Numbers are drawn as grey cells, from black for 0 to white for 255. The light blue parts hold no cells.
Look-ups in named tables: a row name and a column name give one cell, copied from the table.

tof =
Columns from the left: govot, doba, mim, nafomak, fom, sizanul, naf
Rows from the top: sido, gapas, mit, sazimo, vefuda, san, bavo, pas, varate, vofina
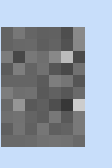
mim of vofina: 107
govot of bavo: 105
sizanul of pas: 89
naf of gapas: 136
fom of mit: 136
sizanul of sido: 78
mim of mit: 120
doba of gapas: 104
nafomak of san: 89
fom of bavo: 78
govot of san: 125
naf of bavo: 204
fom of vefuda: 126
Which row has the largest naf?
bavo

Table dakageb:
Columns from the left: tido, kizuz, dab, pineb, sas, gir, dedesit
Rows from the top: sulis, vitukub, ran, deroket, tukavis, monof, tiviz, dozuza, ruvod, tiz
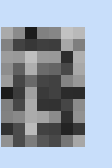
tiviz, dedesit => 139
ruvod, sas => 63
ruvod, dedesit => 55
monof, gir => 43
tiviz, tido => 127
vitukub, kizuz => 66
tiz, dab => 124
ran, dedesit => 175
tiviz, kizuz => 71
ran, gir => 45
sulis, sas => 134
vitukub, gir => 167
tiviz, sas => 50
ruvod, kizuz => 76
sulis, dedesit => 185
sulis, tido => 170
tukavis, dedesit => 152
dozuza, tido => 130
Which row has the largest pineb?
dozuza

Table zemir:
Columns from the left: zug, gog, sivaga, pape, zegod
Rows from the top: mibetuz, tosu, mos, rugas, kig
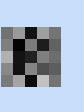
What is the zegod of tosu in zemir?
98
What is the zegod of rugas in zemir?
94
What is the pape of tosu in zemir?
29
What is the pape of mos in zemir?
127
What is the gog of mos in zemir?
19
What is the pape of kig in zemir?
193
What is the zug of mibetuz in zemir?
114
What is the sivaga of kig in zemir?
12
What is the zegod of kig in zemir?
116

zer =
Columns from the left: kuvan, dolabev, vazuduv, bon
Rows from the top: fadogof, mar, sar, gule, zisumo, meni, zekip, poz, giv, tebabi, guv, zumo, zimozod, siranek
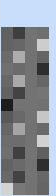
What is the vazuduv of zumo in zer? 114
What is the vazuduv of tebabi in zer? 115
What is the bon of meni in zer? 117
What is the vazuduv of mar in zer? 115
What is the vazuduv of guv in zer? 116
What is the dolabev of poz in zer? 105
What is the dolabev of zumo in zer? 106
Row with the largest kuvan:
siranek

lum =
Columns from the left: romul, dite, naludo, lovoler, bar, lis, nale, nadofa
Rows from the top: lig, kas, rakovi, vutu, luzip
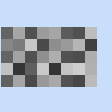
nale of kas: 181
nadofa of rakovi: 174
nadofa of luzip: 186
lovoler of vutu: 200
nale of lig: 81
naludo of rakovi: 81
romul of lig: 100
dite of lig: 166
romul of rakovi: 100
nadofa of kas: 64
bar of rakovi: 174
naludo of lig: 81
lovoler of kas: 74
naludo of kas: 199
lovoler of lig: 155
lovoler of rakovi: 144
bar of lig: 166
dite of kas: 123
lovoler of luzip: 152
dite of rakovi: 163
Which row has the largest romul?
vutu

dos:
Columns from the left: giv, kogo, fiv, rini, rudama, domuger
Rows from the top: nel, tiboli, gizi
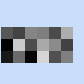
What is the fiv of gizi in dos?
7
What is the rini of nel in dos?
126
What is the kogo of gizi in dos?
106
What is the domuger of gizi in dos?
128
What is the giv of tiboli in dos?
2
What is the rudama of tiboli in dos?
139
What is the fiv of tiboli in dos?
77
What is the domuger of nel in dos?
173
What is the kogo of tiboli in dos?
203
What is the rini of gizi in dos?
213
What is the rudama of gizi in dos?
80
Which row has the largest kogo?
tiboli

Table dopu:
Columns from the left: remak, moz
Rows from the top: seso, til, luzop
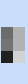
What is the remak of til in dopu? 116
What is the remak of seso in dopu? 108
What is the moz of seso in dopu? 177
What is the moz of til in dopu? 178
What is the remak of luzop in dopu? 32
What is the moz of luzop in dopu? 210

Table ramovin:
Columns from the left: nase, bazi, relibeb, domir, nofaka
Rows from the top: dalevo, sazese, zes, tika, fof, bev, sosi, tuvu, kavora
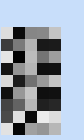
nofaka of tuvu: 221
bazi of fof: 28
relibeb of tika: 181
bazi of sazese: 122
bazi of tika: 148
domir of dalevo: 136
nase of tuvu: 74
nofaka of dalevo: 196
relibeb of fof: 113
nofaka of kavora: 183
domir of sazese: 25
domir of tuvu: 236
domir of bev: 15
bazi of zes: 2
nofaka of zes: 158

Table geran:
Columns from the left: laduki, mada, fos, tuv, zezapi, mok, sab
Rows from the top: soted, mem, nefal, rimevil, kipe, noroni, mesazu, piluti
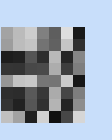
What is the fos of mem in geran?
196
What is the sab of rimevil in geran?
126
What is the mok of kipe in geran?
202
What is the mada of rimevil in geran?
52
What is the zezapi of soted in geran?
94
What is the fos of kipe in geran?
200
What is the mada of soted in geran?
187
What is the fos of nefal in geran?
85
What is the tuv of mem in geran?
115
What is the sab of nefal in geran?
134
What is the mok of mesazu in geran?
36
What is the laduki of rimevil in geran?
53
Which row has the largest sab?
piluti

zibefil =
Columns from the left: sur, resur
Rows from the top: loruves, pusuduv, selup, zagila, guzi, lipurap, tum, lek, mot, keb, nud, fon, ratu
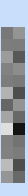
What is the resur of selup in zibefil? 88
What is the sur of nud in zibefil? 129
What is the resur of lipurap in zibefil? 78
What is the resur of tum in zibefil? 147
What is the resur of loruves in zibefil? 148
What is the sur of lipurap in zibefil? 178
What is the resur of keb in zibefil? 115
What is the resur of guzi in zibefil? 121
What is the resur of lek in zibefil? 104
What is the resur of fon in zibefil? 76
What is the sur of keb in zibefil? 128
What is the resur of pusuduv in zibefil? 124
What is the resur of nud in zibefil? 124
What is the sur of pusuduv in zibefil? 125
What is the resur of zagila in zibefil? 141
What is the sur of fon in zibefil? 187
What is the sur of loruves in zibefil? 120

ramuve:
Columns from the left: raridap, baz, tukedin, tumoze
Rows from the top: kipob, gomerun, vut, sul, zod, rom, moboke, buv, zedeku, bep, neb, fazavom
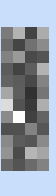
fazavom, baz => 84
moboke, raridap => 220
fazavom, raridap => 103
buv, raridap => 138
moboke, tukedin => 58
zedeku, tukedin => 131
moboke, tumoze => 174
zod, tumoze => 131
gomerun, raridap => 107
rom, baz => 94
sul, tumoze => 179
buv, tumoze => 99
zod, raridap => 99
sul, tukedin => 94
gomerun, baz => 69
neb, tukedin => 182
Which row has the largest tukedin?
neb

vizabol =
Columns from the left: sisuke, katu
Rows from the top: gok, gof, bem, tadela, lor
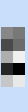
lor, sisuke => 198
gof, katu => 107
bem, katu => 240
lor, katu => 232
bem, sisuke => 174
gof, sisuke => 74
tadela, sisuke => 38
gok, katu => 120
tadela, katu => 1
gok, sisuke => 135
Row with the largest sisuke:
lor

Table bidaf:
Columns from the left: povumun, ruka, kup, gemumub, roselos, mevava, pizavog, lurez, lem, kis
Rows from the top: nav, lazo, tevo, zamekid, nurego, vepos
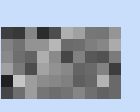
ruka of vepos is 110
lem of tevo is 82
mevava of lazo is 107
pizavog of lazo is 110
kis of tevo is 123
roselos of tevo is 138
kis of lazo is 171
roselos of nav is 77
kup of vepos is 157
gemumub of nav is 44
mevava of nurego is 128

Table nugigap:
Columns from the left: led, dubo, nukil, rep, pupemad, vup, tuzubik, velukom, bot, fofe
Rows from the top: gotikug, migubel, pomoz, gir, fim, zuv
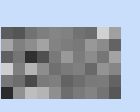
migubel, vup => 125
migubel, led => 165
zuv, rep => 180
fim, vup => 99
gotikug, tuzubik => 114
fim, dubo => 109
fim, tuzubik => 110
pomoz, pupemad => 121
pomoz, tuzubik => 124
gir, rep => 141
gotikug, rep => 126
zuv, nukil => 190

